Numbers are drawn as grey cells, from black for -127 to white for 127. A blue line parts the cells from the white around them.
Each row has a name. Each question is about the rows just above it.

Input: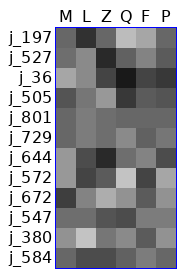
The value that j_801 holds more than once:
[-24]
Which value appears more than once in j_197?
[-24]
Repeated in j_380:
[18]
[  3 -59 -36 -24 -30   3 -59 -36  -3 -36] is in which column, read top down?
F
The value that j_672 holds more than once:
[18]
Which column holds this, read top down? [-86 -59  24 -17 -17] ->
Z

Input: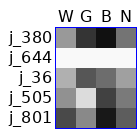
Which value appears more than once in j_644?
[121]
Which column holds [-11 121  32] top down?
N
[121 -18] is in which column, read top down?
B
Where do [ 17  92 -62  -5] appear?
j_505
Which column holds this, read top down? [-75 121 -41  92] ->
G

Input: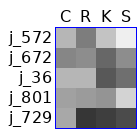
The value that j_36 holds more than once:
[54]
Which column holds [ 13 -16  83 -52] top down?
S

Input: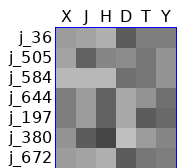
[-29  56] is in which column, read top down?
J
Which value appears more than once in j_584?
[56]
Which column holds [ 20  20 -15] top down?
Y
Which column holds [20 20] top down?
Y

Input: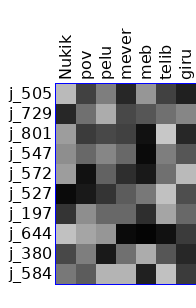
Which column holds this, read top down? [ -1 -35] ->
pov
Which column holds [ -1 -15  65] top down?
telib
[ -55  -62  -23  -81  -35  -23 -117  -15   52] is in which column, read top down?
mever
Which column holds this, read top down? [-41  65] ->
telib
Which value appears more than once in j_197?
[-23]
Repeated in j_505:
[-62]

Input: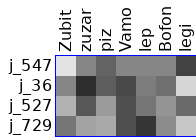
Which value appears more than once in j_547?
[6]
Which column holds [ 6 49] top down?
Zubit

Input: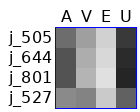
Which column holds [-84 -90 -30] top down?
U
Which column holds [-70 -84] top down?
U

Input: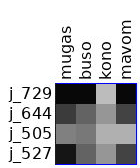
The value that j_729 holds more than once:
[-119]
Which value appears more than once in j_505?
[48]
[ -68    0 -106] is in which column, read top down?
mugas
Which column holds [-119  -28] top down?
buso
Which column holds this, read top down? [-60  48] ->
mavom
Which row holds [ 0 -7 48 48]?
j_505

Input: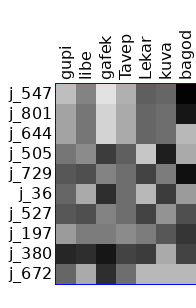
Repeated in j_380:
[-60]
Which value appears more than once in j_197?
[-3]
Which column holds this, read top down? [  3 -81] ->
gafek
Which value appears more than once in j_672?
[56]
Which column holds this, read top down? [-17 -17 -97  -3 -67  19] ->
kuva

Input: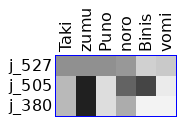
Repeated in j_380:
[115]
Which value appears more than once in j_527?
[16]
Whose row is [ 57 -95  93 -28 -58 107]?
j_505
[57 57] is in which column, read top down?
Taki

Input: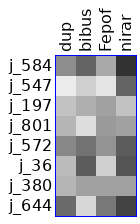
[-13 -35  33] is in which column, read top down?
bibus
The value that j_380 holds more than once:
[33]

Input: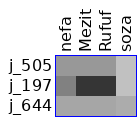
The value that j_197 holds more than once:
[-74]
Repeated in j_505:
[24]
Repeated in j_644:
[38]
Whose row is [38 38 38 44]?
j_644
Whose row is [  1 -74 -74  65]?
j_197

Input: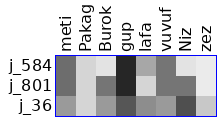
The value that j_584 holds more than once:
[99]
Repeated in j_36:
[26]
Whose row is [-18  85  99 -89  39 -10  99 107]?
j_584

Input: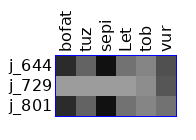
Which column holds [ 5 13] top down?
tob
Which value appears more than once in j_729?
[28]
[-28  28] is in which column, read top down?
tuz
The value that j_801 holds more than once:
[-13]
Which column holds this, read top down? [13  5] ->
tob
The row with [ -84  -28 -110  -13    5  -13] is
j_801

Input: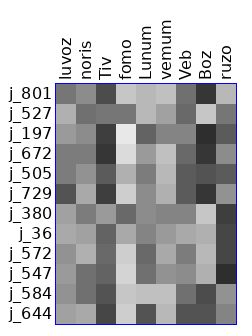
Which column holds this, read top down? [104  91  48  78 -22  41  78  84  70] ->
fomo
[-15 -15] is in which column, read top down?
noris

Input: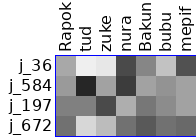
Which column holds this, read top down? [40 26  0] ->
Rapok
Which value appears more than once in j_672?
[-14]
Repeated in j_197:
[0]
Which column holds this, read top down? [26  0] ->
Rapok
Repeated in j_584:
[34]

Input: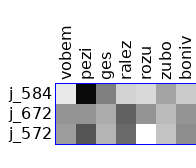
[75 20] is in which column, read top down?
boniv
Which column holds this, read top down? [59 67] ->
zubo
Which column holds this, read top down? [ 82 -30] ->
ralez
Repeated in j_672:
[20]

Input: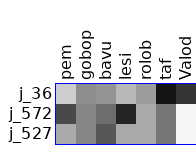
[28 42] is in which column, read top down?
rolob
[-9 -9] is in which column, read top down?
taf
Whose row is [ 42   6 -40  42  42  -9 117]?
j_527
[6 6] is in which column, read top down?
gobop
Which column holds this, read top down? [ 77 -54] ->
pem
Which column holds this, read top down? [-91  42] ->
lesi
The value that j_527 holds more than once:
[42]

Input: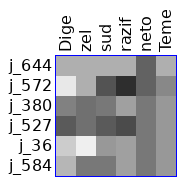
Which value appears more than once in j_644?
[47]
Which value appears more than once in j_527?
[-37]
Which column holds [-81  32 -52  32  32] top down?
razif

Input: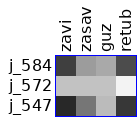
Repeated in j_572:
[66]
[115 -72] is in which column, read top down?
retub
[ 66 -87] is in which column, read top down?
zavi

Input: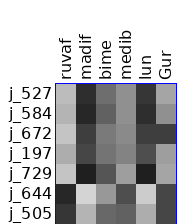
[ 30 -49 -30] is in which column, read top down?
medib
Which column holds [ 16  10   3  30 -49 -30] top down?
medib
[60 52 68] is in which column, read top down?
ruvaf
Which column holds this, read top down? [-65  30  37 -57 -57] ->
Gur
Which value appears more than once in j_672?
[-65]
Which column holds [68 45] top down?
ruvaf

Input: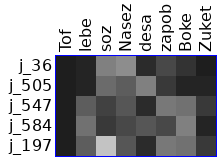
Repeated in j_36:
[-97]
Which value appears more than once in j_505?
[-91]
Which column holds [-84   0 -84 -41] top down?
desa
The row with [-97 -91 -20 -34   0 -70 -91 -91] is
j_505

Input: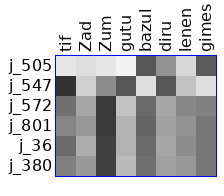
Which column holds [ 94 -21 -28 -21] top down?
bazul
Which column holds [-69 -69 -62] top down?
Zum
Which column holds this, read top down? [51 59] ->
gutu

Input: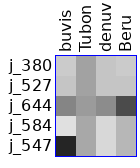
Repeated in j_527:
[69]
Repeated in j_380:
[75]
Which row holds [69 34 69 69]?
j_527
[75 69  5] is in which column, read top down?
buvis
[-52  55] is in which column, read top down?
Beru

